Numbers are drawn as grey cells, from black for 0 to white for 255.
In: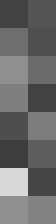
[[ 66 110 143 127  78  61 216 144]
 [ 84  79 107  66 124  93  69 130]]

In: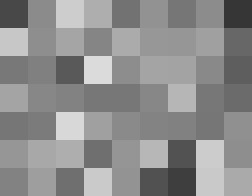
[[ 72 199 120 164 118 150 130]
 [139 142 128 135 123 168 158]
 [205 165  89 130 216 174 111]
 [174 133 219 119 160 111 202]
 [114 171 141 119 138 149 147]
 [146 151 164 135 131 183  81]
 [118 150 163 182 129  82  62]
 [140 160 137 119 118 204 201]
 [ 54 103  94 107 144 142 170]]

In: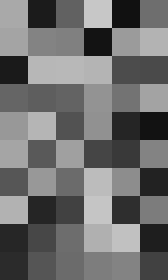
[[169 164  26 101 152 165  86 178  38  43]
 [ 27 131 183  94 181  89 152  37  71  85]
 [ 97 128 184  99  82 160 107  65 109 107]
 [199  19 180 147 145  69 188 197 176 125]
 [ 17 155  76 115  37  57 141  46 193 131]
 [110 179  74 163  18 131  34 124  30  65]]

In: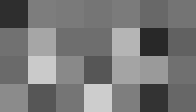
[[ 46 113 106 139]
 [125 166 202  86]
 [122 110 137 117]
 [117 110  86 205]
 [123 181 164 126]
 [104  40 154  51]
 [116  97 112 103]]

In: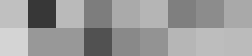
[[192 212]
 [ 55 152]
 [186 152]
 [125  81]
 [170 137]
 [181 147]
 [127 182]
 [140 189]
 [169 187]]

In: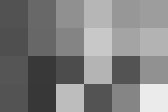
[[ 82  79  85  83]
 [104 103  56  55]
 [144 132  76 189]
 [182 200 180  83]
 [151 164  83 133]
 [157 179 145 235]]

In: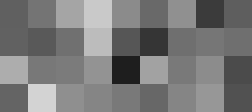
[[ 96  97 173 100]
 [116  89 120 211]
 [165 112 123 143]
 [201 188 147 133]
 [139  86  30 121]
 [105  53 162 103]
 [144 111 121 133]
 [ 59 118 140 151]
 [ 94 111  75  81]]

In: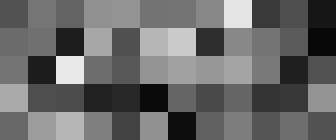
[[ 82 107 116 170 104]
 [117 112  28  78 156]
 [ 99  29 233  76 182]
 [144 167 109  33 127]
 [148  80  88  40  66]
 [115 182 147  10 145]
 [116 202 161 101  13]
 [135  45 151  73  96]
 [228 136 164 101 125]
 [ 57 116 121  52  85]
 [ 78  90  31  56 110]
 [ 22   8  81 147  82]]
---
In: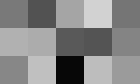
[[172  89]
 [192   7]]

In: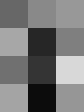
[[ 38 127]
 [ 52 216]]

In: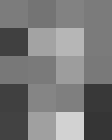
[[163 182]
 [122 157]]

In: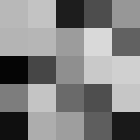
[[182 156]
 [ 70 143]]

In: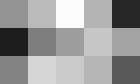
[[126 158]
 [214 202]]

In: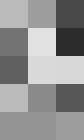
[[225  44]
 [218 215]]

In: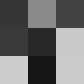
[[ 40 201]
 [ 22 203]]

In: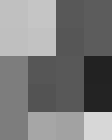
[[194  86]
 [ 86  88]]
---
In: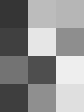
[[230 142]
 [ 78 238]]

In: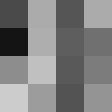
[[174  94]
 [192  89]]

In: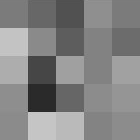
[[138  93]
 [ 70 160]]

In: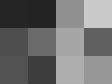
[[107 166]
 [ 61 174]]

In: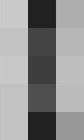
[[ 68 183]
 [ 62 190]]

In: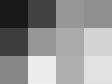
[[151 170]
 [236 175]]

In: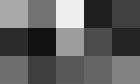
[[ 17 157]
 [ 62  88]]

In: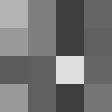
[[126  62]
 [ 95 222]]

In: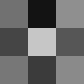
[[198  86]
 [ 59 138]]
